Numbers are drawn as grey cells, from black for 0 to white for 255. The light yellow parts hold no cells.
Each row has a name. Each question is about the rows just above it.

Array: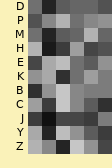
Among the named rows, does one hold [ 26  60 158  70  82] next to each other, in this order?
yes
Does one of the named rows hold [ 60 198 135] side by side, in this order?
yes
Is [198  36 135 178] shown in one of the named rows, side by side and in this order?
no
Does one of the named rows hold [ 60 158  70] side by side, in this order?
yes
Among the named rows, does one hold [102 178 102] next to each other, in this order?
yes
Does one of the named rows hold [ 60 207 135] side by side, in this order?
no

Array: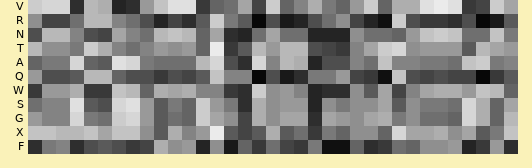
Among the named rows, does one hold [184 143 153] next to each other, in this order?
no
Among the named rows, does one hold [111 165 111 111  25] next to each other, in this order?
no
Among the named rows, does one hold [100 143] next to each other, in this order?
yes
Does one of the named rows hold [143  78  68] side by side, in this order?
no
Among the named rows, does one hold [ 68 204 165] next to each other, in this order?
yes

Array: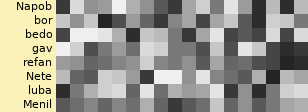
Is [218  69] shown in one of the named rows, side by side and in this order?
yes
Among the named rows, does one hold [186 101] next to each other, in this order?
yes

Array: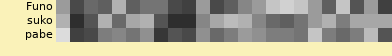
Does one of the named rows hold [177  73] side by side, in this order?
no
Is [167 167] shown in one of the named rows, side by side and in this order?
yes
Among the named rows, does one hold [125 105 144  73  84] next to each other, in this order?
no
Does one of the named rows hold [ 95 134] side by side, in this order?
yes
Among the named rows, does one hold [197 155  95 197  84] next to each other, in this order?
yes
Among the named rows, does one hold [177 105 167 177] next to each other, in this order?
yes

